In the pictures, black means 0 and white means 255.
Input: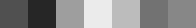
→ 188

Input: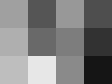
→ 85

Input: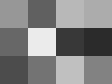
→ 96

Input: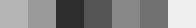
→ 135

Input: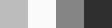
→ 250

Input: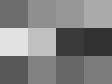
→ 143

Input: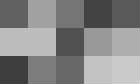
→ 117

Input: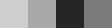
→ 169

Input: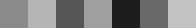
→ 29

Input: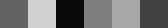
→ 126
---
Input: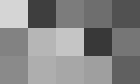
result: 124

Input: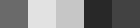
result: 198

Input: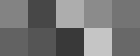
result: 173

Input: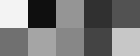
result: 149

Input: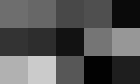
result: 72

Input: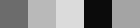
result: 219

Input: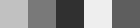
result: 48
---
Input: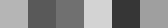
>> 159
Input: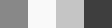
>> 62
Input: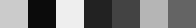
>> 100
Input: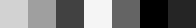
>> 37
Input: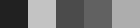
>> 173
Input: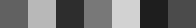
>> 75
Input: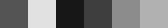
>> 177
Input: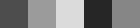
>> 134
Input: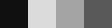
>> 89
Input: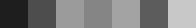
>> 200
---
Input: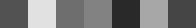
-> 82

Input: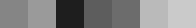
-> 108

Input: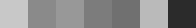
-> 124

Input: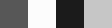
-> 198

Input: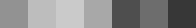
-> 109

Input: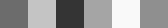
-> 143

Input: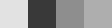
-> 174

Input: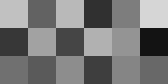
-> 55

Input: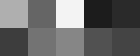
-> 61
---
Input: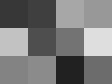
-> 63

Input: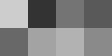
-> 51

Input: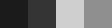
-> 52

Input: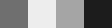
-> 237

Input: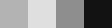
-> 223

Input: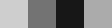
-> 115
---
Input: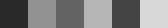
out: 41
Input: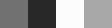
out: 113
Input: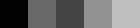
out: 2
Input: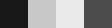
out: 23
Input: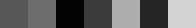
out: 87
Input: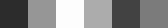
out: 44
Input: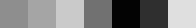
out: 142
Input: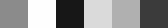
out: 139
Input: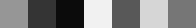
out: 150
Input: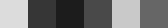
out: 220
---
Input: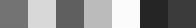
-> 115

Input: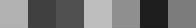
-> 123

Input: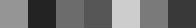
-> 108

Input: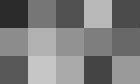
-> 126

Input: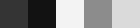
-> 140

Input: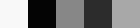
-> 135

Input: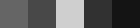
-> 72
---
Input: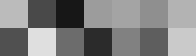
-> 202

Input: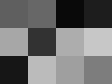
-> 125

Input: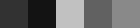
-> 137

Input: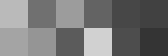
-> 52

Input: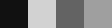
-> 159

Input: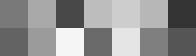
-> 85

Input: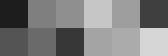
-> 213
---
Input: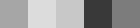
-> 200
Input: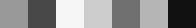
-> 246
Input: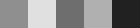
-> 110
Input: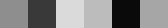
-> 218
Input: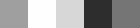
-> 215
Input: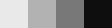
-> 120
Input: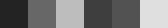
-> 189
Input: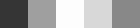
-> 253
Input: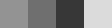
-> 55
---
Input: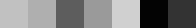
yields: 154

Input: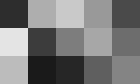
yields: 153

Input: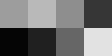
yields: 54

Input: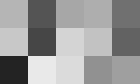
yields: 174

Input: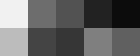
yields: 34

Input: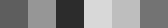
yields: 216
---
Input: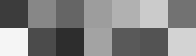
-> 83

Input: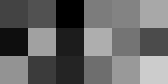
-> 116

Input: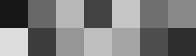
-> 78

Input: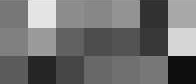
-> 56

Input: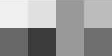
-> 153

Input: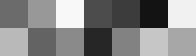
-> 198

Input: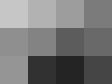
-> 92

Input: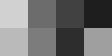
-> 45

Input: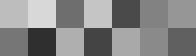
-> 138
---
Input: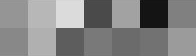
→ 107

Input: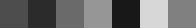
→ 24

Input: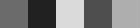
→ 218

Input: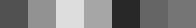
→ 40

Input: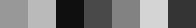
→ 130

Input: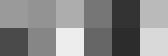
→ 102

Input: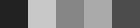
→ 134

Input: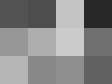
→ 136

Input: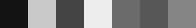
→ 107
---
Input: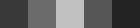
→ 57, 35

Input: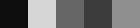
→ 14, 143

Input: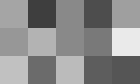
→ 165, 85

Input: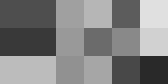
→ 78, 41

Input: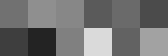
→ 113, 162

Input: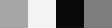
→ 166, 126
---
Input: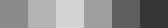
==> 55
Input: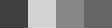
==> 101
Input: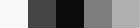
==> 175
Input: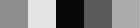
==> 171
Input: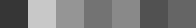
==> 101
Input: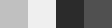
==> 80
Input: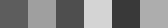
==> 173
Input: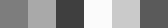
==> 90
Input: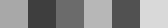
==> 217
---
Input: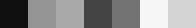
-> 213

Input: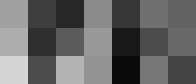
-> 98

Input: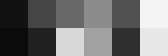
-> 244

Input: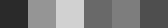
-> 78

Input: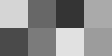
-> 170

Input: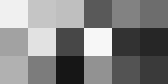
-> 109

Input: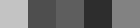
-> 130
